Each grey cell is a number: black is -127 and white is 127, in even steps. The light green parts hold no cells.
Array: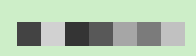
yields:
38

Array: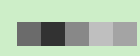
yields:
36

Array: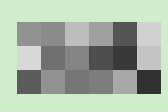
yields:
-42

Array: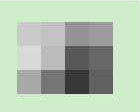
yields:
89

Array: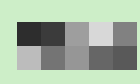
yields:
1

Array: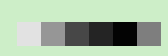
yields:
-124
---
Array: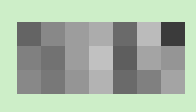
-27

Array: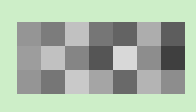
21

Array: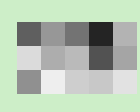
-32

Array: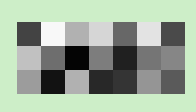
-60

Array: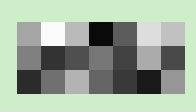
37

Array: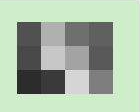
-46
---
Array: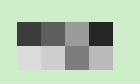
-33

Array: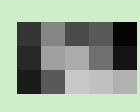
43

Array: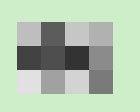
-49

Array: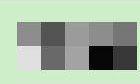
27

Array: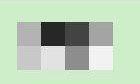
-88

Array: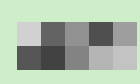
17

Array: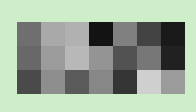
-45
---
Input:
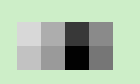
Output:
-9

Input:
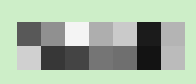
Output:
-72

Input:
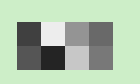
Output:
-42

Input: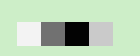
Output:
74

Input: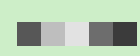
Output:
-18

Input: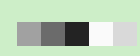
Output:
33

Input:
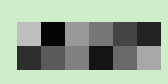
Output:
-93

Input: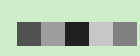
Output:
0
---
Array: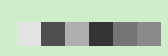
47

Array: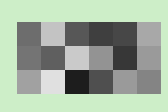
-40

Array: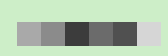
-67

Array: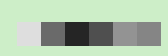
-90

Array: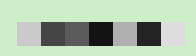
-36

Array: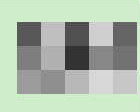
-47
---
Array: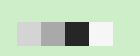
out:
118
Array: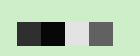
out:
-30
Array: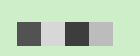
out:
60
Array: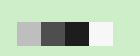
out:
119
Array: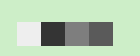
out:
-37
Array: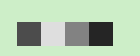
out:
-90
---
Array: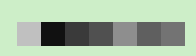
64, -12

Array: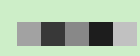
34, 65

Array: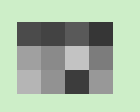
-52, 24

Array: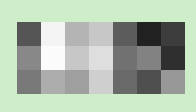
-42, 24

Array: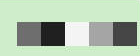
-17, -58

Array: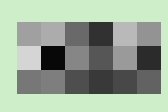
32, -29

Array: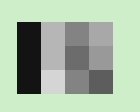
-108, -34
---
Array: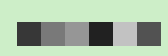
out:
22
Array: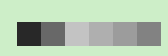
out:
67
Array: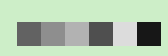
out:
50
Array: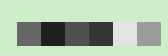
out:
-46
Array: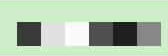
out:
122
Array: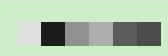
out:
17
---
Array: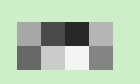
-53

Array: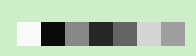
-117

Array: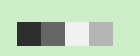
-25

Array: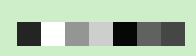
127

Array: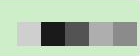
-101

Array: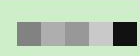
46

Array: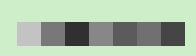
-7

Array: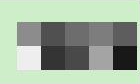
-47

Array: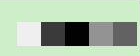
-69
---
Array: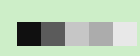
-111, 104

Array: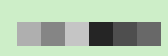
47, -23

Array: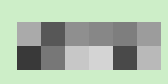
42, 57

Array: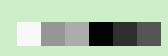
120, -42

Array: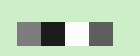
-3, -33

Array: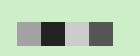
35, -41

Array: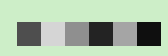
-49, -112

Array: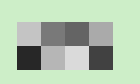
68, -62

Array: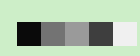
-117, 112
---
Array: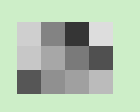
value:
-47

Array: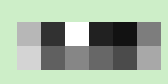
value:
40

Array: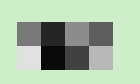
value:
56

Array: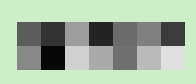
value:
96

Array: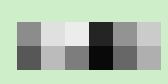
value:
47

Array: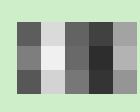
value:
51
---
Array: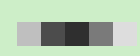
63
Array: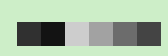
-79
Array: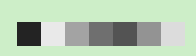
-92
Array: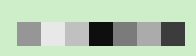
22
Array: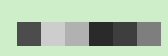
-51
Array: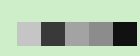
69
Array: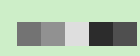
-12
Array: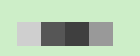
79
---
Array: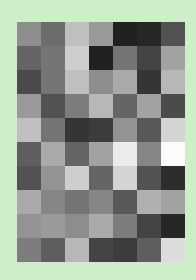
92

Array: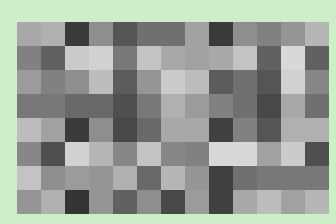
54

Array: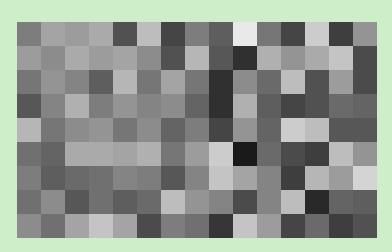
-46

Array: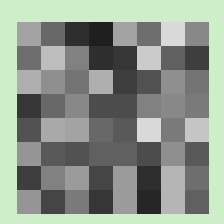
-31

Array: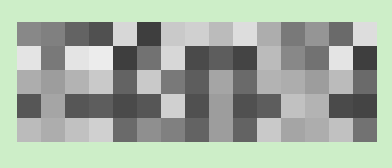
-13

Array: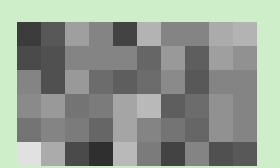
-39

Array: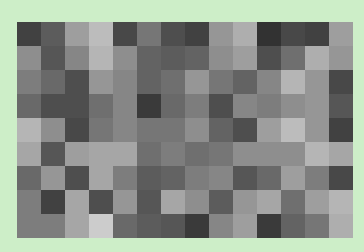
46

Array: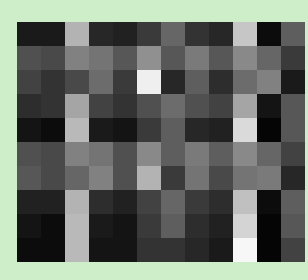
-61
